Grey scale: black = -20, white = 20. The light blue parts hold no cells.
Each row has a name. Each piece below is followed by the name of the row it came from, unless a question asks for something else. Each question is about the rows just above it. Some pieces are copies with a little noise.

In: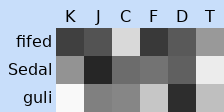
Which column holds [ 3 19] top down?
K
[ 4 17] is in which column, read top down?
T

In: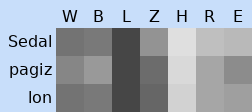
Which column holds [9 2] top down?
E
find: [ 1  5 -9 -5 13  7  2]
pagiz
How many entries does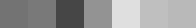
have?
7
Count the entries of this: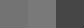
3
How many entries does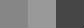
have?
3
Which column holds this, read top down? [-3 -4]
Z

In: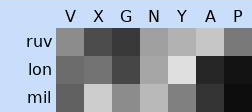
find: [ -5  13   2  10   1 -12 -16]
mil
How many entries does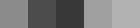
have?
5
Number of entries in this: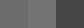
3
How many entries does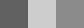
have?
3

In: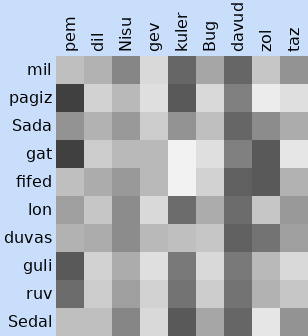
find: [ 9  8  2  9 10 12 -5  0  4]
duvas
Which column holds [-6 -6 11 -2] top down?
zol

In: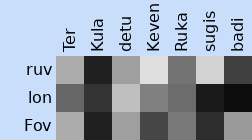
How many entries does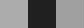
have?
3
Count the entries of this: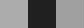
3

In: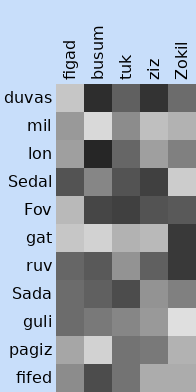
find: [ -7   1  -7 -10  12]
Sedal
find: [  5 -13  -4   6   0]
lon
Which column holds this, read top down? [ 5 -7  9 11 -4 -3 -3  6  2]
figad

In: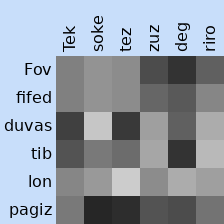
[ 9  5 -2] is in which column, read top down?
riro
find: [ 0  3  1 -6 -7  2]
fifed
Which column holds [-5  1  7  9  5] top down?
riro
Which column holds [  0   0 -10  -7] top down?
Tek
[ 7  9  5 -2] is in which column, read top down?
riro
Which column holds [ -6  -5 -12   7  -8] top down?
deg
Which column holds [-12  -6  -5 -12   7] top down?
deg

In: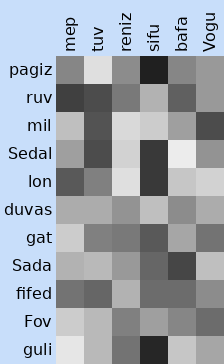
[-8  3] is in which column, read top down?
Vogu
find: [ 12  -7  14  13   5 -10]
mil
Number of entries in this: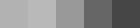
5
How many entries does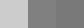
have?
3
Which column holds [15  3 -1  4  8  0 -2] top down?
reniz
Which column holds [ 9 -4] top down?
tuv
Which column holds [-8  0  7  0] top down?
tuv

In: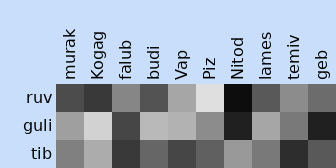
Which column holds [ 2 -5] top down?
Piz
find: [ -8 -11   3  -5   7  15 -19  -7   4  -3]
ruv
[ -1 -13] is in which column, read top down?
temiv
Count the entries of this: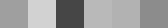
6
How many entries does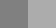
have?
2
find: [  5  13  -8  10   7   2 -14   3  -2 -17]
guli
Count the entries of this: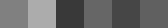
6

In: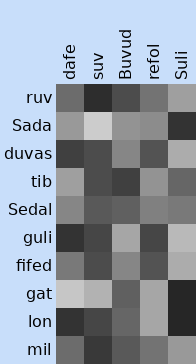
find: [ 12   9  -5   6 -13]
gat
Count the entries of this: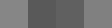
4
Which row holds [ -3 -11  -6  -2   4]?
mil
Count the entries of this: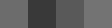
4
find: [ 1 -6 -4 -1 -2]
Sedal

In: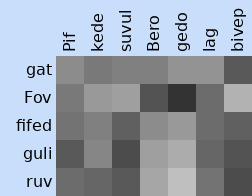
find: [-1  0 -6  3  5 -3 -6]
fifed
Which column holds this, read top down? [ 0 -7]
Bero
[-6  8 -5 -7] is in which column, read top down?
bivep

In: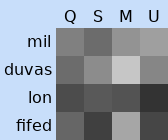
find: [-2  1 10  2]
duvas
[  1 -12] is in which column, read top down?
U
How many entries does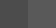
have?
2
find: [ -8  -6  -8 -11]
lon
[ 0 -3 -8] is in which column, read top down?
Q
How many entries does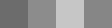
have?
4
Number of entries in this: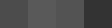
4

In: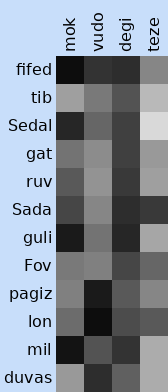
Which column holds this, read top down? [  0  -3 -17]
mok
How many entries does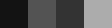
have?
4

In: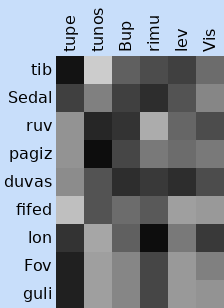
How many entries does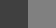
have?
2
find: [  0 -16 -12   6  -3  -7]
ruv
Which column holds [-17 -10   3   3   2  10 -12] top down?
tupe
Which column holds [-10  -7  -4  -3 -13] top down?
lev

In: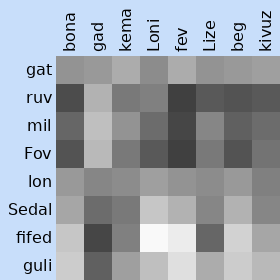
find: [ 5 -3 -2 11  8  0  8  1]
Sedal
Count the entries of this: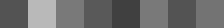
8
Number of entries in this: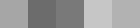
5
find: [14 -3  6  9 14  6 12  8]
guli

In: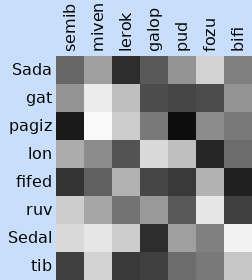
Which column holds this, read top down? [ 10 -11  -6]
pud
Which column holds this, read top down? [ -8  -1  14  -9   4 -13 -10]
galop
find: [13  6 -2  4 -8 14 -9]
ruv
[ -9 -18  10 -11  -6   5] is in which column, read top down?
pud

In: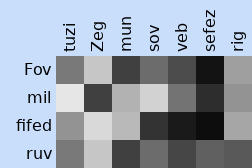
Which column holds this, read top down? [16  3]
tuzi
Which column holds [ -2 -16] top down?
veb
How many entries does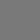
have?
1
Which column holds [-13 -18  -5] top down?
sefez
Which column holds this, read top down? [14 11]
Zeg

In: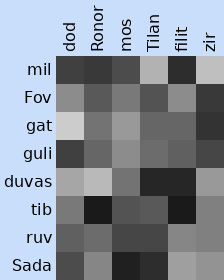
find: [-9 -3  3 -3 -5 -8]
guli
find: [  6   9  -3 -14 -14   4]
duvas
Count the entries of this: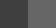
2
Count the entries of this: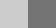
2
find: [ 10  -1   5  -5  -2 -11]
gat
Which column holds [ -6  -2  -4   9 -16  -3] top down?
Ronor
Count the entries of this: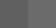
2

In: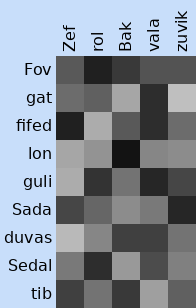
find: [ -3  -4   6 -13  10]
gat
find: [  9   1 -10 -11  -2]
duvas

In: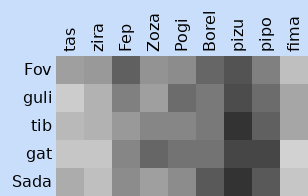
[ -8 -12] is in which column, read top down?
pizu
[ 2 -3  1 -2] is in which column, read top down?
Pogi
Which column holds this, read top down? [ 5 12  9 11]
tas
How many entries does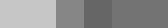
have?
6

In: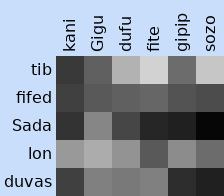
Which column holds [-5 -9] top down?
dufu
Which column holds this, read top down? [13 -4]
fite
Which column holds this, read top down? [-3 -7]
gipip
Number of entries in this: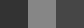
3

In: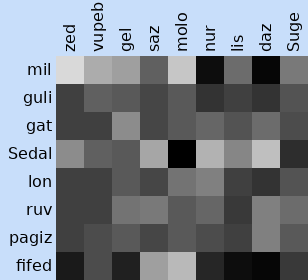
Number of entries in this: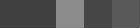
5
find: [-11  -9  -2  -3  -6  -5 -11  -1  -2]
ruv
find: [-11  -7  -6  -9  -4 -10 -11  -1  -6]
pagiz
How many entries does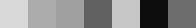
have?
7
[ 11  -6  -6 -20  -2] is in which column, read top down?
molo
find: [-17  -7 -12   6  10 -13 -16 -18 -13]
fifed
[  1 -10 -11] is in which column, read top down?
lis

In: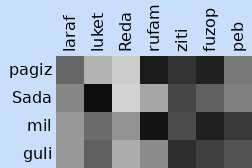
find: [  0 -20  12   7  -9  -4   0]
Sada
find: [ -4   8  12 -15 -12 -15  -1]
pagiz
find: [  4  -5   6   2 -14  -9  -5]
guli

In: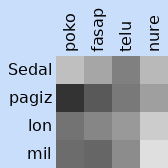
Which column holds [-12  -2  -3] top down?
poko
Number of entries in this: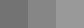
3

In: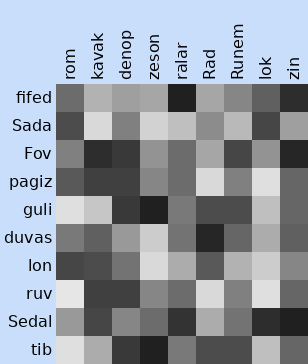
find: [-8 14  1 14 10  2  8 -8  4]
Sada
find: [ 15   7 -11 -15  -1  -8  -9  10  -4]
tib
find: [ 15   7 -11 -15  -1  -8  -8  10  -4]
tib
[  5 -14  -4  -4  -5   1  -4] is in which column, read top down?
zin
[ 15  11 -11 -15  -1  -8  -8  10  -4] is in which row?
guli
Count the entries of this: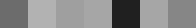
7
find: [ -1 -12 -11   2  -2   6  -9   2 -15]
Fov

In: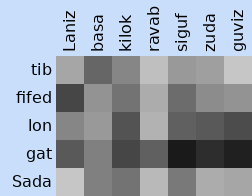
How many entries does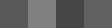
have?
4
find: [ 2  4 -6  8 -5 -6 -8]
lon
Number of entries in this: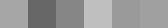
6

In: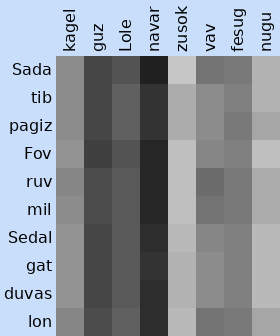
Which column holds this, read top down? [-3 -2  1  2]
vav
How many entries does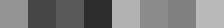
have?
8

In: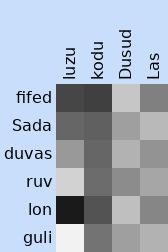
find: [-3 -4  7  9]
Sada
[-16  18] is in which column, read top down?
luzu
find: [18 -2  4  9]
guli

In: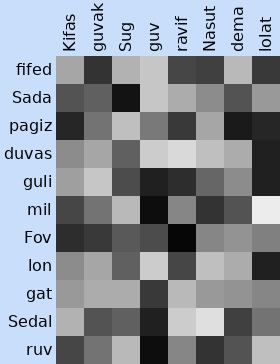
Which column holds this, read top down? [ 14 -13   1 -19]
ravif
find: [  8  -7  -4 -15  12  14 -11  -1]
Sedal
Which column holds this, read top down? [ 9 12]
ravif
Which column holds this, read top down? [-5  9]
Sug

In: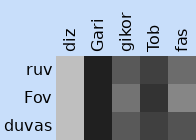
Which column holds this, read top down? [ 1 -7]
fas
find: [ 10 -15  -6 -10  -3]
ruv
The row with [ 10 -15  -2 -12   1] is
Fov

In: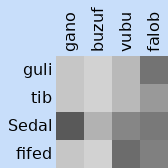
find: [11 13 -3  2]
fifed
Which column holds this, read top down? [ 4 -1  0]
falob
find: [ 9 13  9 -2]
guli
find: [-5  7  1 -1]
Sedal
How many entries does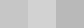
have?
3

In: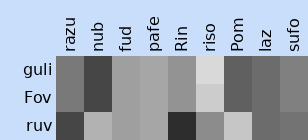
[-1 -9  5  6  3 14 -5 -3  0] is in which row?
guli
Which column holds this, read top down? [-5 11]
Pom
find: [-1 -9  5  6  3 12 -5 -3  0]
Fov
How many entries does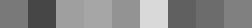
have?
9

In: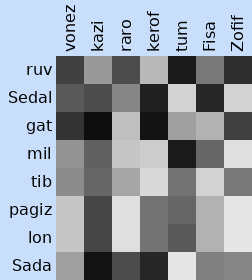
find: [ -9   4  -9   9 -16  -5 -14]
ruv
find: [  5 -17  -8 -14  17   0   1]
Sada
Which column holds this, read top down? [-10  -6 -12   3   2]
vonez
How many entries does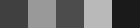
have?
5
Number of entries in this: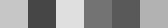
6

